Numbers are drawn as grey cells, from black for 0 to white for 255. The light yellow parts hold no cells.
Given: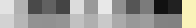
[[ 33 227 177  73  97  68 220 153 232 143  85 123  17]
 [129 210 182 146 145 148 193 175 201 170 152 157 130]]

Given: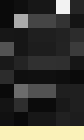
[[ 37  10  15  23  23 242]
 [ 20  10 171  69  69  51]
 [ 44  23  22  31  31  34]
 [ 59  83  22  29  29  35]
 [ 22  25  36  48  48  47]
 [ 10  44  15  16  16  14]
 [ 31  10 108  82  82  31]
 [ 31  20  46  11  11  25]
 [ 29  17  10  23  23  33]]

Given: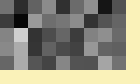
[[ 82 114  44  98 139  48 107 143  21]
 [101  60   7 154 110 118 140  51  84]
 [106 132 207  51  77 102  60 130 143]
 [ 96 137 172  53  98  75  66 151 100]
 [114 102 171  85  68 134  83  82 165]]

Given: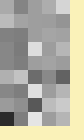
[[213 170 132 158 173]
 [148 187 163 158 157]
 [162 129 126 158 165]
 [182 135 123 221 157]
 [156 135 126 158 163]
 [ 98 176 194 108 137]
 [181 135 126 223 157]
 [202 155 143  88 188]
 [181  43 126 229 157]]

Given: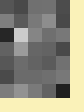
[[ 76  85  73 112 113]
 [ 73 127  90 121 141]
 [120  38 203 133 111]
 [ 73  98 155 102  99]
 [113  87 108  99  91]
 [120  74 107 107 111]
 [ 31 124 146 122  98]]

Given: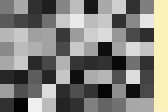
[[127 121 169  48  31 134 189  23 169 206  49]
 [229  90  69  57 113 201 233 188 199  49 136]
 [ 46 183 200 159 163  57 156 206 219 150  73]
 [196 137 187 175 162  73 201 161  15 163 219]
 [ 49 168 201  41  72 178  53  44  50   9 113]
 [ 66  39  27  93  37 198  15 171 182  80 221]
 [ 73 157  79 102 220  44  79  51   5 142  14]
 [168  49   4 239 187  35  48 128 100 113 167]]
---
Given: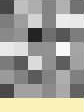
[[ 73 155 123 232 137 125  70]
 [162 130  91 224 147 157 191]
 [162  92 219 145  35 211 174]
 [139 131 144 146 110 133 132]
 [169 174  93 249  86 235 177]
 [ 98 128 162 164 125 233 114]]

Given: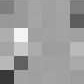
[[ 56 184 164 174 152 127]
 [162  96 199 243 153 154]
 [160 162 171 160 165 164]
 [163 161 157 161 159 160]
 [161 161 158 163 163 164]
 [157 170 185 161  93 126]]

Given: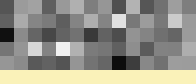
[[150 117  16  96  85]
 [139 149 139 171 155]
 [ 89 215 101 133 162]
 [ 98 131  71 123  95]
 [ 84 241  99  94 153]
 [149 177 114 132 176]
 [115 123  57 174 126]
 [102 118  98 132 150]
 [ 12  96  77 225  80]
 [ 61 142 147 120 179]
 [136  91 132 156  86]
 [113 130 112 121 113]
 [157 129 101 203 158]
 [156 174 155 154 126]]

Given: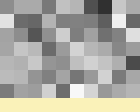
[[123 187 182 165 163 226 141]
 [162 183 177 197 141 108 170]
 [157 148 200 185  85 103 170]
 [208 128 149 107 144 179 121]
 [109 164 143 155 206 127 193]
 [248 118 191 211 126 129 181]
 [212 153 209 182 161 126  80]
 [152 210 195 171 112  94  48]
 [170 122 175 135 130 239 199]
 [181 167  75 156 223 104 171]]

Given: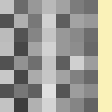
[[195  82 200  81 190 187  82 196]
 [ 61 119  72 146  70  83 176 107]
 [177  96 171 111 164 133 120 152]
 [212 224 198 195 210 196 209 185]
 [154  85 162  94 152 152  94 162]
 [133 157 129 208 141 137 163 124]
 [ 99 139 105 157 104 109 152 111]]

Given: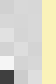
[[ 63 245 211 225 215 209]
 [204 212 221 213 214 216]
 [222 215 212 216 216 215]]
